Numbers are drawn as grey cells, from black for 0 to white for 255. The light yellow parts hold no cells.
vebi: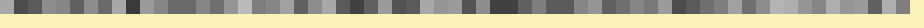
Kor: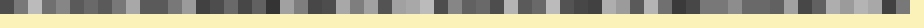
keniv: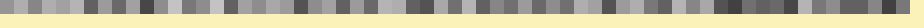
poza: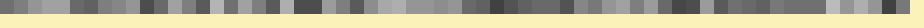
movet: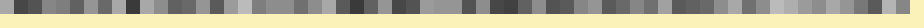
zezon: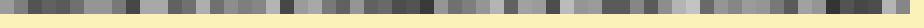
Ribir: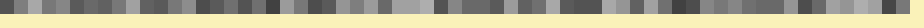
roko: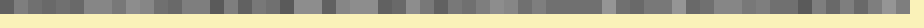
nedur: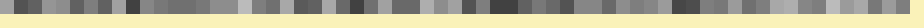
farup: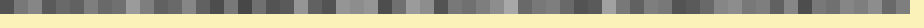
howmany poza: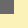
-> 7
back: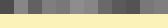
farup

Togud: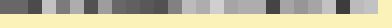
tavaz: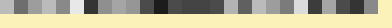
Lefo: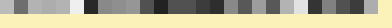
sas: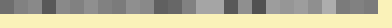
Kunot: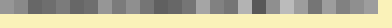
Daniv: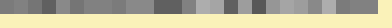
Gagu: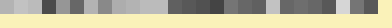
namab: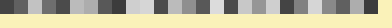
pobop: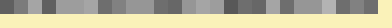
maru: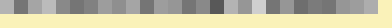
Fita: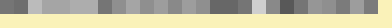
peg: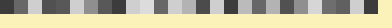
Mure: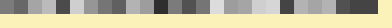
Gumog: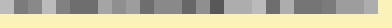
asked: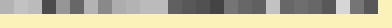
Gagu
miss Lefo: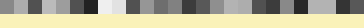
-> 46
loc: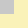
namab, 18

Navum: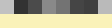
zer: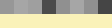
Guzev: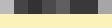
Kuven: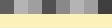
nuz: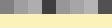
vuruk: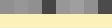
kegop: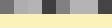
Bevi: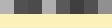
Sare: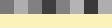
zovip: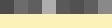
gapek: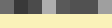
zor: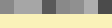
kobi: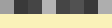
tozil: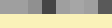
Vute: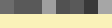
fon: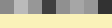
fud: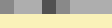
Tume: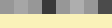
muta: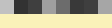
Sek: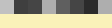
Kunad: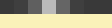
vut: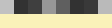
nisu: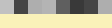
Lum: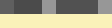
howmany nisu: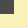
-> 0
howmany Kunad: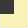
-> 3
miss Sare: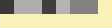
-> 121
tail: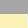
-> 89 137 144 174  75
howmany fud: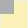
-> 5
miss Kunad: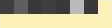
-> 101

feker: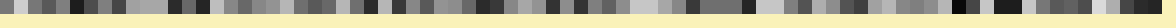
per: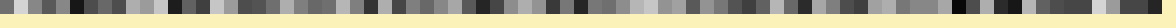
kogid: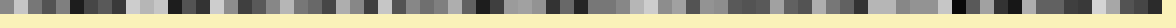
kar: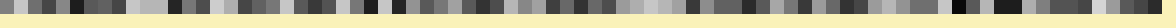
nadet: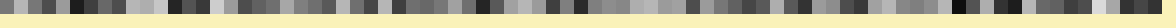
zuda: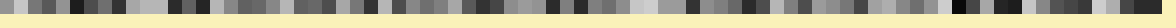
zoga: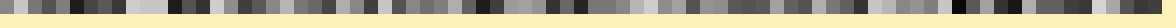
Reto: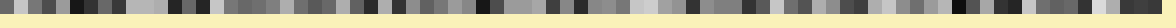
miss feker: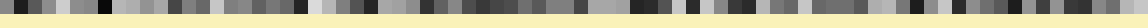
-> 190
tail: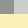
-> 9  70 167  37  29 198 135  83  70  57 205 174  70  43  43

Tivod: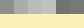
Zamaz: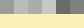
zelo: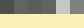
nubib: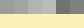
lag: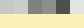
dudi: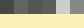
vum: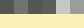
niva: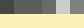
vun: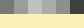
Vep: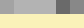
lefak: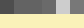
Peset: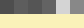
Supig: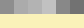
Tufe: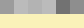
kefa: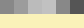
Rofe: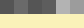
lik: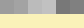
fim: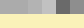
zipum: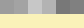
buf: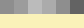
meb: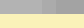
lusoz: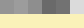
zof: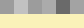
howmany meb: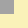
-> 2
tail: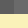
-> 205 128
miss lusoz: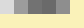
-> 148

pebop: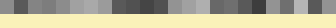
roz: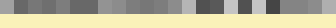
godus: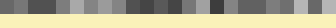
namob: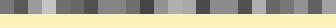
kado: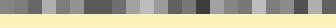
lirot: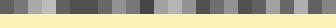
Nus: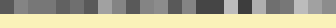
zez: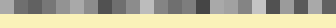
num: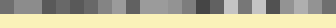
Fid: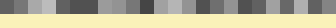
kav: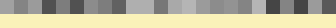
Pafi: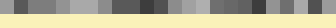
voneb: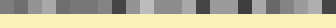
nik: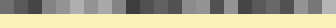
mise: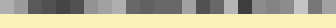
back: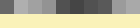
pebop
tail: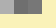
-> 188 161 140
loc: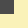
namob, 15

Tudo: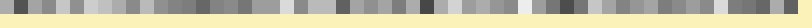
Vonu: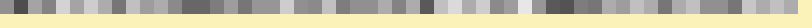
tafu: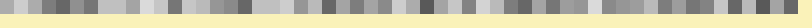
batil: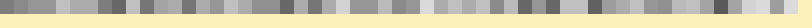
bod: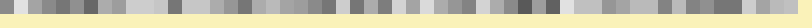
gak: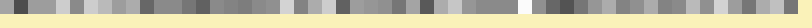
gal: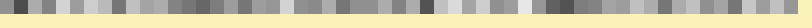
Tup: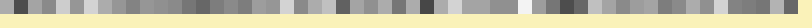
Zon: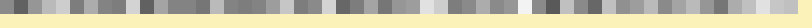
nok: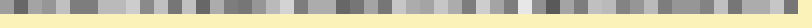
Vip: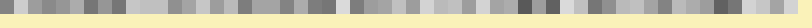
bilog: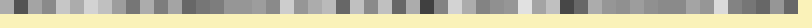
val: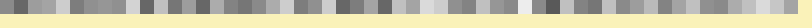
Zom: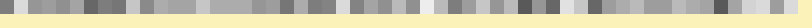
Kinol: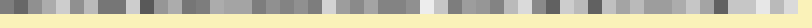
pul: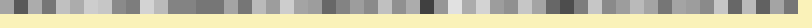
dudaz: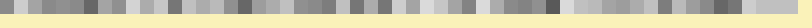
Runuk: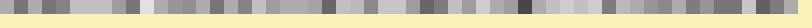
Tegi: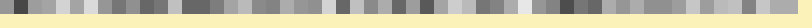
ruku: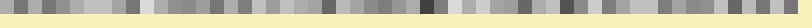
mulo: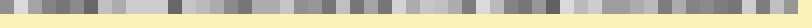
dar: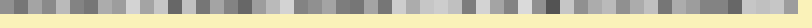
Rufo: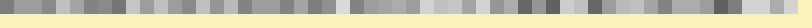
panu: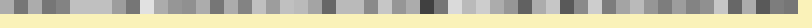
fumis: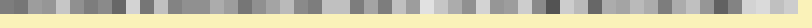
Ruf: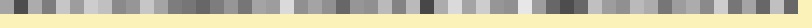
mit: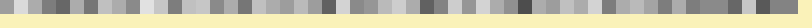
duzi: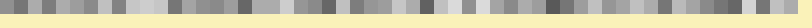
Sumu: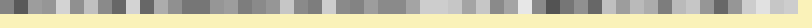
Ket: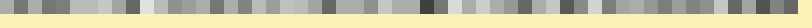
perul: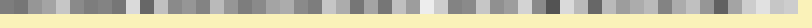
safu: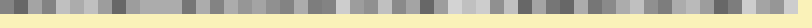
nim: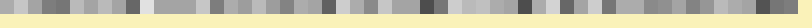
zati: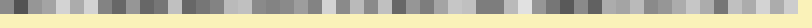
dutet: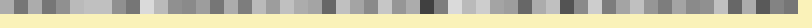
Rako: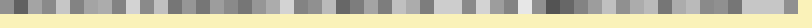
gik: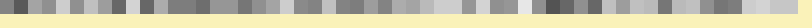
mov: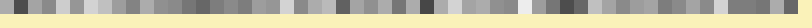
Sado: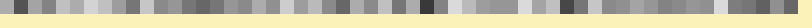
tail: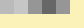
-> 205 225 198 205
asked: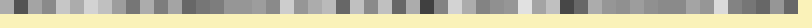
bilog
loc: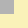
Tup, 56
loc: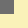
gik, 15

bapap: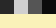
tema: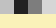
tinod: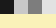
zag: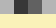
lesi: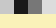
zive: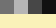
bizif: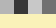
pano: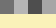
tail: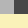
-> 17
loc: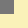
lesi, 3
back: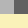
zag
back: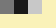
lesi

